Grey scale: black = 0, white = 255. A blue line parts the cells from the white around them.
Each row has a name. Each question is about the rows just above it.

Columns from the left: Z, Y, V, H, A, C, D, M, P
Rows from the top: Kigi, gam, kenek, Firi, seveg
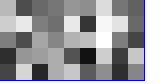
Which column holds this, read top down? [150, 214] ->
Y
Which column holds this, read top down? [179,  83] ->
A

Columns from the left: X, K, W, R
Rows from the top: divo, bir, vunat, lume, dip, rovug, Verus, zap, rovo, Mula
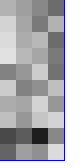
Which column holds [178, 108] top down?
R
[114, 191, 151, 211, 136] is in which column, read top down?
R
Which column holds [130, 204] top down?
X
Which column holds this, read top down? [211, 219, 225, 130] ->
X

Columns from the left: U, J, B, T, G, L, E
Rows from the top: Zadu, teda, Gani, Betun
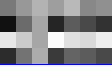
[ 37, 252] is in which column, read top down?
T
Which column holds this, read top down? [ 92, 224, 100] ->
G
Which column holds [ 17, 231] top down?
U
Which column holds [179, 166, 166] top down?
B
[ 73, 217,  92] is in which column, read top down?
L
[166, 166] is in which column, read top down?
B

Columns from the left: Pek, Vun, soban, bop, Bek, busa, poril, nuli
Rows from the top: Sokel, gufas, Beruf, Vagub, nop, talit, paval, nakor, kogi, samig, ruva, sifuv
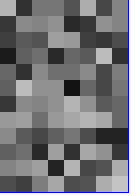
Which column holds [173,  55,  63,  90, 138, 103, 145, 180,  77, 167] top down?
busa
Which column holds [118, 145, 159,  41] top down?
bop

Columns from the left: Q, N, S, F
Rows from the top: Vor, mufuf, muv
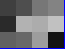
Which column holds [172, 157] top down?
S
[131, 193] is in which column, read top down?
F

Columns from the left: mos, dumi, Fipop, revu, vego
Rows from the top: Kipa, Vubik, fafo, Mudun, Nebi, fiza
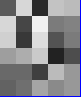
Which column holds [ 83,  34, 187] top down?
revu
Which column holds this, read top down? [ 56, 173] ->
dumi
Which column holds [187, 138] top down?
revu

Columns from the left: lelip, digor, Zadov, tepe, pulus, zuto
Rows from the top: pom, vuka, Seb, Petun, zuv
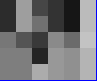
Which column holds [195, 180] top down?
zuto
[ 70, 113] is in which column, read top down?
Zadov
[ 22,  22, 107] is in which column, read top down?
pulus
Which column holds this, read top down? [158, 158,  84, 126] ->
digor

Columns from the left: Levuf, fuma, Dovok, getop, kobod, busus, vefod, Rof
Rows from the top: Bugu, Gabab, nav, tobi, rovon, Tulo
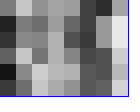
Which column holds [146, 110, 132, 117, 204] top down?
Dovok
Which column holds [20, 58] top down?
Levuf
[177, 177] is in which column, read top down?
getop
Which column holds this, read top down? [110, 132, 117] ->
Dovok
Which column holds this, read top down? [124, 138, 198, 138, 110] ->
fuma
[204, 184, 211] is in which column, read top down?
Rof

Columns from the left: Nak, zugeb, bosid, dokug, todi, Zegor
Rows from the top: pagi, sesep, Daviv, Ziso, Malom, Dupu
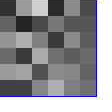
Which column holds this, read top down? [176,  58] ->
zugeb
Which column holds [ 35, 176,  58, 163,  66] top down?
zugeb
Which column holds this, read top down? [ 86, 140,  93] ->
todi
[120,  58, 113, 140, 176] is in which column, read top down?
dokug
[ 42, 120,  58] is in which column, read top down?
dokug

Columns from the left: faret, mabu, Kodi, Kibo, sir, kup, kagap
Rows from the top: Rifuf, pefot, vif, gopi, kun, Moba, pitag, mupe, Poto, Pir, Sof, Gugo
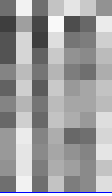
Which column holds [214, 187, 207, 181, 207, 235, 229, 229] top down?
mabu
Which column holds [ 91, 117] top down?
Kodi
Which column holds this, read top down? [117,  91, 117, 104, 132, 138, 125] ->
Kodi
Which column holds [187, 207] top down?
mabu
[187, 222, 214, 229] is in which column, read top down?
kagap
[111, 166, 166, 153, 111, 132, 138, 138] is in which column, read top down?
kup

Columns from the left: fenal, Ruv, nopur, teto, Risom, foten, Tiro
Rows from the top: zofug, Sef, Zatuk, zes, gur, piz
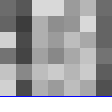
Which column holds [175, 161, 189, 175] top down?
nopur
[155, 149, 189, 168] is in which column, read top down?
Risom
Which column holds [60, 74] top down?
Ruv
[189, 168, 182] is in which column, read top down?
Risom
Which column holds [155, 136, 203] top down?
teto
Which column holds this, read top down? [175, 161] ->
nopur
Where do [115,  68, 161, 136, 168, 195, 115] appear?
zes

